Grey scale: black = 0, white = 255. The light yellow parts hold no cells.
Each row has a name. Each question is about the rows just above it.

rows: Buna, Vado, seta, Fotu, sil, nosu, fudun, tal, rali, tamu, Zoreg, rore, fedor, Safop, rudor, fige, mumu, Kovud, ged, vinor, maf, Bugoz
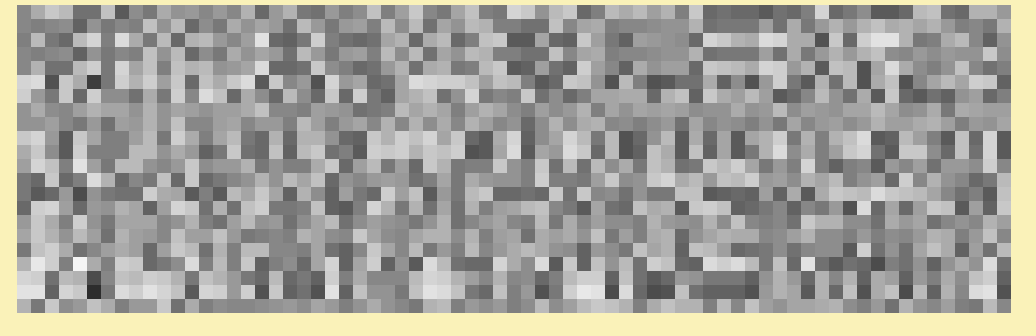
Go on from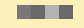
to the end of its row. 178 178 147 105 98 200 178 206 193 212 165 200 105 90 171 212 98 141 165
 212 186 120 186 82 105 147 186 90 171 105 165 90 165 178 206 120 178
 127 178 193 219 90 98 186 159 127 90 193 105 212 90
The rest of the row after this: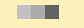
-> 159 113 186
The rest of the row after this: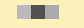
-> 193 82 135 165 186 165 206 200 98
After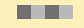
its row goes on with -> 141 171 120 193 178 113 120 200 186 206 165 120 153 127 212 127 98 127
 135 90 153 135 159 113 153 153 141 206 135
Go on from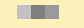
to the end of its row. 82 120 206 232 226 76 219 105 76 82 193 113 98 98 98 82 153 178 165 90
 178 105 193 82 171 193 76 186 98 178 135 219 226 82

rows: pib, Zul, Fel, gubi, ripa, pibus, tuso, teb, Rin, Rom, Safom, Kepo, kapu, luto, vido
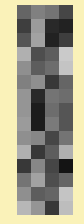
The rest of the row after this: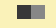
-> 70 20
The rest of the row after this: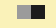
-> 122 85
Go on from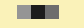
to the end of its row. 85
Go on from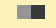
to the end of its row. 189

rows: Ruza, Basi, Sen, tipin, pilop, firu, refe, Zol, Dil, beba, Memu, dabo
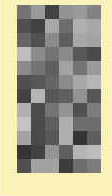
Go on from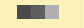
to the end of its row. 109 109
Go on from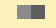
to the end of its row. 168 162

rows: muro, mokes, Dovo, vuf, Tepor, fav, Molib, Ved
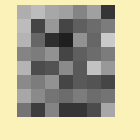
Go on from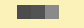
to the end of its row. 89 194 152
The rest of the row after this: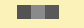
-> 194 152
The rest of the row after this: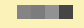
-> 95 108 124
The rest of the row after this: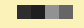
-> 202

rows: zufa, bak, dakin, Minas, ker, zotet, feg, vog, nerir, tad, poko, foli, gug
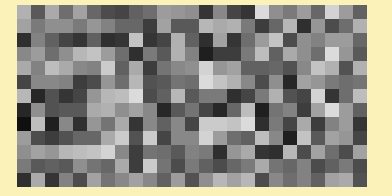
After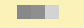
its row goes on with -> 150 162 97 97 103 82 136 195 177 82 177
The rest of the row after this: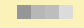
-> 76 97 183 89 122 122 47 69 122 177 82 69 211 53 110 189
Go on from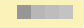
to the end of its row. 211 136 61 116 110 89 130 122 47 150 170 53 47 183 76 162 110 76 162
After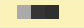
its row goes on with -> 183 76 162 110 76 162
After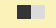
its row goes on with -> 143 122 156 103 211 156 97
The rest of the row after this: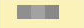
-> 39 89 116 69 39 103 189 31 116 130 61 162 219 156 97

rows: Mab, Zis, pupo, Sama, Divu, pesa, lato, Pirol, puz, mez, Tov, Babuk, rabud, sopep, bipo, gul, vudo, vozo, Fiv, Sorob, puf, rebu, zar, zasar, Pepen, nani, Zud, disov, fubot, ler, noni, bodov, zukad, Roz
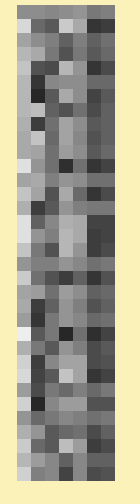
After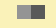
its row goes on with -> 105 112 75 97
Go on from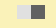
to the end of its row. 135 175 169 67 67
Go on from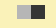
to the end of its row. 135 141 141 105 105
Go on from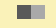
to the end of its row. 141 67 89
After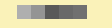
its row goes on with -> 75 97
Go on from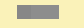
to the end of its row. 105 105
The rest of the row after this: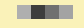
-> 141 89 97

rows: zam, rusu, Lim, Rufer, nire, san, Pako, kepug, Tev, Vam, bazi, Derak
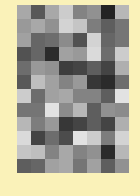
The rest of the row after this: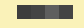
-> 175
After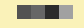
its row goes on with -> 153 218 109 204
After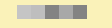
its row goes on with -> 145 43 183
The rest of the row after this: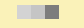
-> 94 117
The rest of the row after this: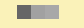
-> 117 161 94 145
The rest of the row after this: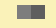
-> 117
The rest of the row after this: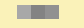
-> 43 183

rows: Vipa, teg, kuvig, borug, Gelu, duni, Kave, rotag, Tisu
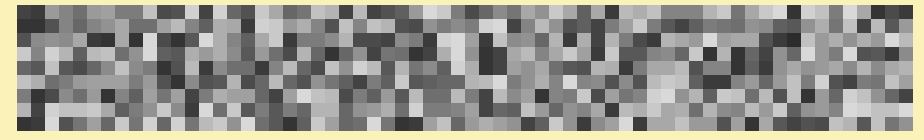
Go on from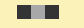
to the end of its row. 217 75 52 88 217 174 132 96 168 201 59 124 124 139 180 75 75 67 139 124
 59 209 217 160 59 193 139 146 103 180 59 174 67 180 124 75 59 180 168
 154 217 160 168 168 82 59 44 193 154 174 146 174 154 217 186
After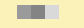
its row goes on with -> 209 193 193 217
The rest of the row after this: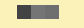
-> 52 67 174 217 146 52 67 168 186 132 168 201 160 59 201 88 88 132 139 103
 201 52 180 52 103 67 146 103 217 154 124 217 82 88 59 139
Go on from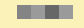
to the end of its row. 193 124 209 82 67 124 117 193 160
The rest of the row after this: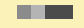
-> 67 139 124 59 209 217 160 59 193 139 146 103 180 59 174 67 180 124 75 59
 180 168 154 217 160 168 168 82 59 44 193 154 174 146 174 154 217 186
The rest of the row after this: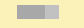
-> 154 154 82 160 52 168 88 67 82 75 193 180 88 193 117 146
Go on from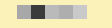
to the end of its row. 168 174 111 180 139 132 186 154 201 96 146 154 132 217 209 193 193 217

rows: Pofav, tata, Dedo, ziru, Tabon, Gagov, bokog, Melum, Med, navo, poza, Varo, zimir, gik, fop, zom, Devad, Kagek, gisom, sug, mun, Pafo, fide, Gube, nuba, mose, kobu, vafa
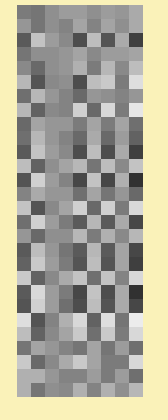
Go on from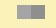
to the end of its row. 170
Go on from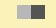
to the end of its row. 137 143 77 189 201 123 222
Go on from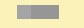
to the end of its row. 123 164 123 164 111
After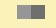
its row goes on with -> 164 117 150 105
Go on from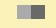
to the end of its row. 156 98
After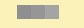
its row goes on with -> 137 156 156 164

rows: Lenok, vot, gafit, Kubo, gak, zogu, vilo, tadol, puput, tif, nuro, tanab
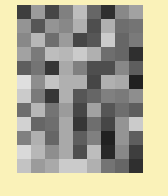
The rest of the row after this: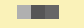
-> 128 122 142
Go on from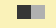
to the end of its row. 86 102 128 122 142
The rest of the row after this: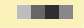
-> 162
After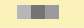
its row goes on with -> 70 162 86 110 94
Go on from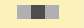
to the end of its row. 110 116

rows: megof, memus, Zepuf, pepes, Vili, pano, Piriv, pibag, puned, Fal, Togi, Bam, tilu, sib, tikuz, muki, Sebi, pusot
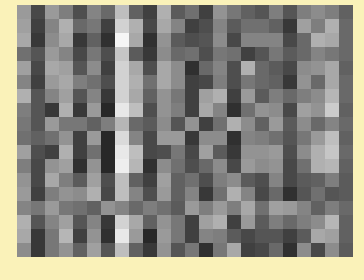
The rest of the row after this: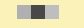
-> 132 78 154 97 132 56 112 176 132 72 105 48 85 112 85 91
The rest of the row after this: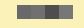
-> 112 64 85 119 91 105 132 119 105
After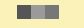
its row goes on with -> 119 97 126 182 105 91 140 85 147 64 112 176 140 97 154 91 140 105 132
 105
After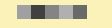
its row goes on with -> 119 64 210 176 72 168 132 64 78 132 91 112 112 97 56 160 126 176 105
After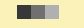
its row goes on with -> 132 72 105 48 85 112 85 91
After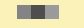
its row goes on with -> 97 132 56 112 176 132 72 105 48 85 112 85 91

